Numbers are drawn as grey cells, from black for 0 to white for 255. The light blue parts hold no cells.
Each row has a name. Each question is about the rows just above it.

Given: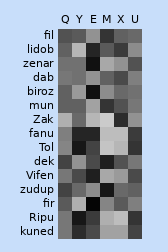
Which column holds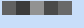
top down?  X
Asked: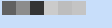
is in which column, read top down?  M
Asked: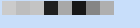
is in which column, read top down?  M
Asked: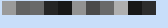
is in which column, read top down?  Y

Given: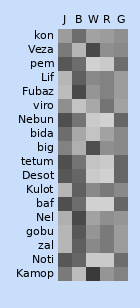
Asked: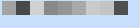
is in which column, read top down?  W
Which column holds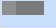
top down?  R
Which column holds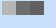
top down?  B

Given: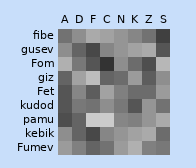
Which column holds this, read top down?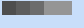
Z
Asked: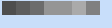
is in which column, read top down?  Z
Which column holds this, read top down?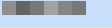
D
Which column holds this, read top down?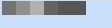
A

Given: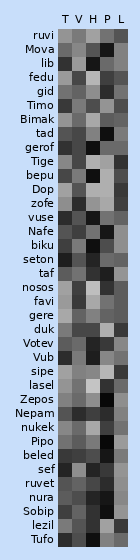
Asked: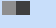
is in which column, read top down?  H
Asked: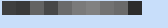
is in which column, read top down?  V
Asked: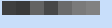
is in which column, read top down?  V

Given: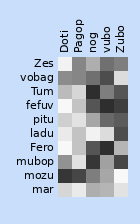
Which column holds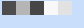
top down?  Zubo
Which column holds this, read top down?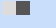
Zubo
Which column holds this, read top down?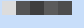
Zubo
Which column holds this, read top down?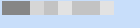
Pagop
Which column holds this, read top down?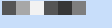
nog
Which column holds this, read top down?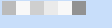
Doti
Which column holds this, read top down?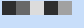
vubo

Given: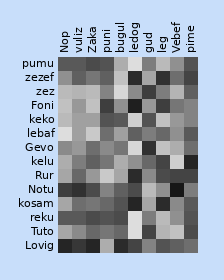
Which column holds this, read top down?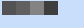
puni
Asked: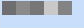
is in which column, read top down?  puni
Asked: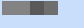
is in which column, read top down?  pime

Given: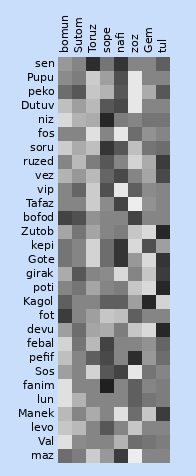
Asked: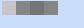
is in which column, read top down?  Gem
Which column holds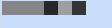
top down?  tul

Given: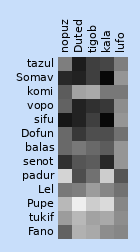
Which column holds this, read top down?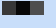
kala
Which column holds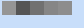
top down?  lufo
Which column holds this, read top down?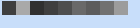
tigob

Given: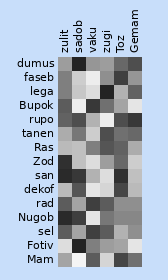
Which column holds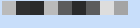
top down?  zulit
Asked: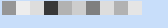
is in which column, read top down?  vaku
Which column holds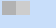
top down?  vaku
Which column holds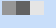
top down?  Gemam
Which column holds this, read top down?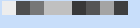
sadob

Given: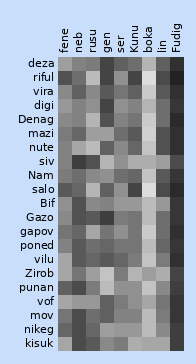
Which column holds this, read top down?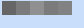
ser
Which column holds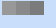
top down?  fene
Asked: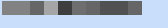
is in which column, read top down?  neb
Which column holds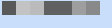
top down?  gen
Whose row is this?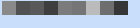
Gazo

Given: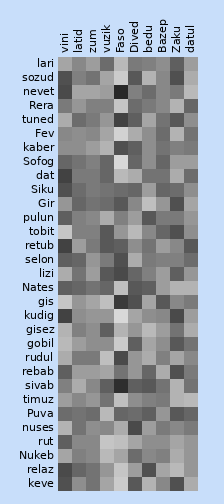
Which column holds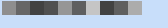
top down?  vini
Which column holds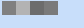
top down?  bedu
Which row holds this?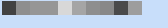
kudig
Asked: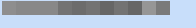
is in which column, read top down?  Bazep
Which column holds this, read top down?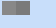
datul
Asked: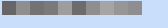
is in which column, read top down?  datul

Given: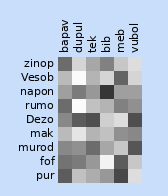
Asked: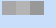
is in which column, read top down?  tek
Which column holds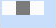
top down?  dupul
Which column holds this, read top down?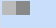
bapav
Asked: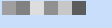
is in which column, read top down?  meb
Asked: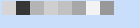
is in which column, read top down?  bib

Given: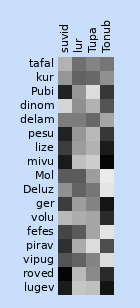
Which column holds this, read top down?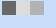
Tupa
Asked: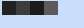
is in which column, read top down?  suvid
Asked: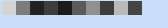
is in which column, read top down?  suvid

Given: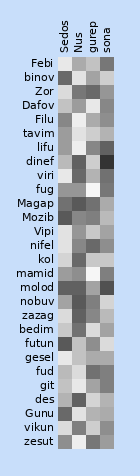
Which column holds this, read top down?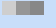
sona
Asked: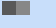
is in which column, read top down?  Nus

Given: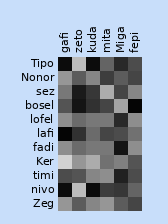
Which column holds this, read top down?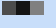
Miga
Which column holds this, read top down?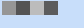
zeto

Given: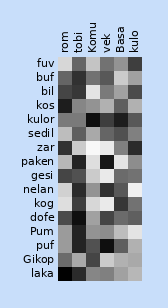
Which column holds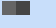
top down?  rom
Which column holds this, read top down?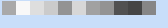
Komu
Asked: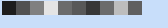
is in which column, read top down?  Basa

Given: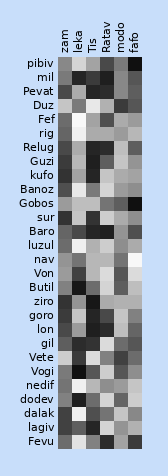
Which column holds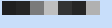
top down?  Tis
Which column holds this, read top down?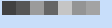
modo
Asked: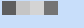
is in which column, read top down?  Ratav
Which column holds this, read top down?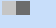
zam

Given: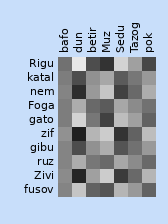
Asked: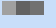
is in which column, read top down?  Tazog
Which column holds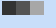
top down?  Sedu
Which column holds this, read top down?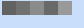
Tazog
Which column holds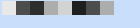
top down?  dun
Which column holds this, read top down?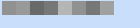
betir
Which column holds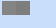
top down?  bafo
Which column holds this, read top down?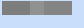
bafo

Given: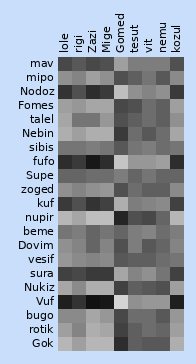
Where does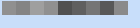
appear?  mipo
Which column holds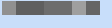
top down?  nemu
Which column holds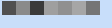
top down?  kozul
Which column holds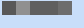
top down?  nemu
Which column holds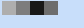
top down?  Zazi
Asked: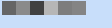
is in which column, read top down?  kozul
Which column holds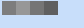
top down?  vit

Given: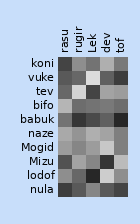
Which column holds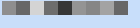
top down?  rugir
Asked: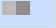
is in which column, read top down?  tof
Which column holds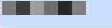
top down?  tof
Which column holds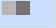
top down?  rasu
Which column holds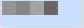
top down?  rugir
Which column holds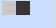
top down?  dev
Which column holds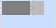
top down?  tof

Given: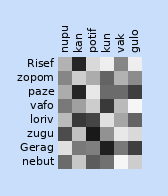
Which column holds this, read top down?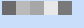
vak
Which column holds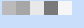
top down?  vak
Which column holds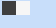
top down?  gulo
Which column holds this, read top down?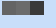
kun

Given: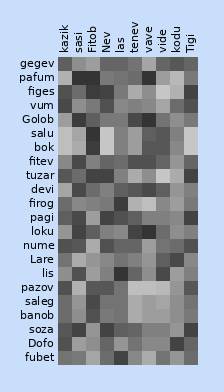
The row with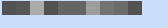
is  nume
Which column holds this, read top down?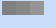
kodu
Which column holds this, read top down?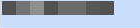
kazik
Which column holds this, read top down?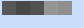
Fitob
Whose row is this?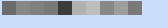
firog
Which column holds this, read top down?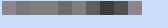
las

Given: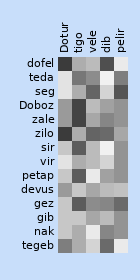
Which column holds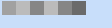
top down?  dib
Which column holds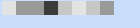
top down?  Dotur

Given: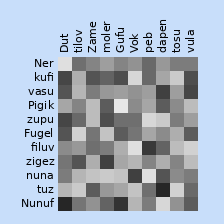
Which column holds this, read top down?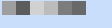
vula
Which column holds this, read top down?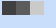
dapen
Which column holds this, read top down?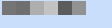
Zame
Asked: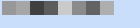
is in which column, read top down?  dapen
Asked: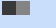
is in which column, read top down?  peb

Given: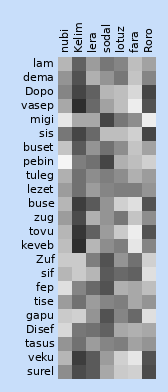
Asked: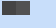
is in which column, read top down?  Roro
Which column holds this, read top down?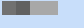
fara

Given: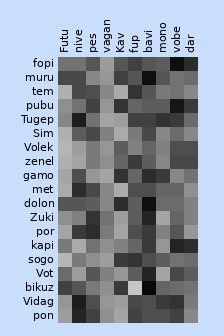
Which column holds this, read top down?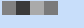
nive
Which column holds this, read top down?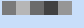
Futu
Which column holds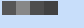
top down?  pes

